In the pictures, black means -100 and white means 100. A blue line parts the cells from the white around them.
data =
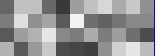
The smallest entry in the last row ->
-50
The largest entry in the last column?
46
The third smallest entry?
-45
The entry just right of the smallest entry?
24
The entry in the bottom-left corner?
40
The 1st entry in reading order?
-19
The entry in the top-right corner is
13
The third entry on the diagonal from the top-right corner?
24
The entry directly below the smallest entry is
-30
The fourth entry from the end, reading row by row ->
13
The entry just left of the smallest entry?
-19
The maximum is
90

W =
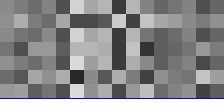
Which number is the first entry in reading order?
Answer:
8
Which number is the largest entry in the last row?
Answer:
71
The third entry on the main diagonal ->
-15
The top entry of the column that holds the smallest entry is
65
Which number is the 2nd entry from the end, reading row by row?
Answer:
-49
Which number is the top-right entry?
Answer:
-20
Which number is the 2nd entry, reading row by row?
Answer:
-3
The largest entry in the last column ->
24
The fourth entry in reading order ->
3
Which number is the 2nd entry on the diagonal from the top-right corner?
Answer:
-3
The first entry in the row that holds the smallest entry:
-15
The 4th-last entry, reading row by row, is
3
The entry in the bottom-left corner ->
19
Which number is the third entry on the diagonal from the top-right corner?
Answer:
3
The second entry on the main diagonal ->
36
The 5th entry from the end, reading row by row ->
-15
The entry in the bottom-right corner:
-26

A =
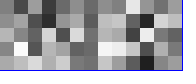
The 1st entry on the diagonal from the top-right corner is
23
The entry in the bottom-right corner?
23
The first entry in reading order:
0
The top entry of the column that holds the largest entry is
-43
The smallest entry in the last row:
-76
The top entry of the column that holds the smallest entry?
17
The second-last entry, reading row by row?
5
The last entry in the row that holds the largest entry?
-5
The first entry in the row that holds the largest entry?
5
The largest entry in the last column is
49
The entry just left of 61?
38
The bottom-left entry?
33
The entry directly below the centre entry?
-17
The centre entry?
-11
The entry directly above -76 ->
-38
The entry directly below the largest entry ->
49
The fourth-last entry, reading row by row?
-28
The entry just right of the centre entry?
43
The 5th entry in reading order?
-17
